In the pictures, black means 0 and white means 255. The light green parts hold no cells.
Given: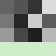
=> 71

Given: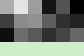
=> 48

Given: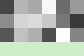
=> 78

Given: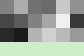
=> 208

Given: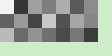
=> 75

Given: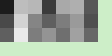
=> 111

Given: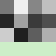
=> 31
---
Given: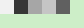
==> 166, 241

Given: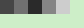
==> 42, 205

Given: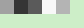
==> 90, 248

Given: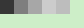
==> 167, 204

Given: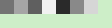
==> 241, 241

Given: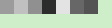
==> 44, 227

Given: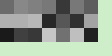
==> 40, 198

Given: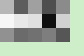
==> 224, 247
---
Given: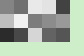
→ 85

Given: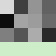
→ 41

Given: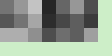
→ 159

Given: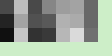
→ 112

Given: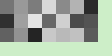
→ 91

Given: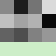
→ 151
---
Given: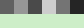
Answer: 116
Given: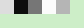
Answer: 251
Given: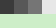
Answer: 117
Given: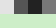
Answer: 34
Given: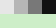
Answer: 120
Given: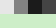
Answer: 27
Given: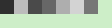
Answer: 211
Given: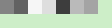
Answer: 186
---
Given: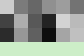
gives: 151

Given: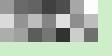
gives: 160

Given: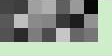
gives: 42

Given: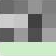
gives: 154

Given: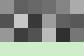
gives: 62

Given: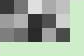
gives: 105
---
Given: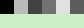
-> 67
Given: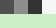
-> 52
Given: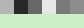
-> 103
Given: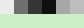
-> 53
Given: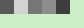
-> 118
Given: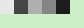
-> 175
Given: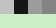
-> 156
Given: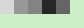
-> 131
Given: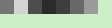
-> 77
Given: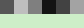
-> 127
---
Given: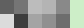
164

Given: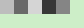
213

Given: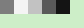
194

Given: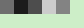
77

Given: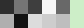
220

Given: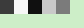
16
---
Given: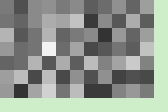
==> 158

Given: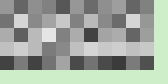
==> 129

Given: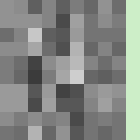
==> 109

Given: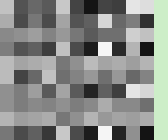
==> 221

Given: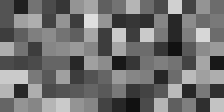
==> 108

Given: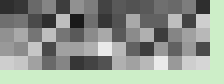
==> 46

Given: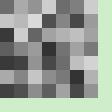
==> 205
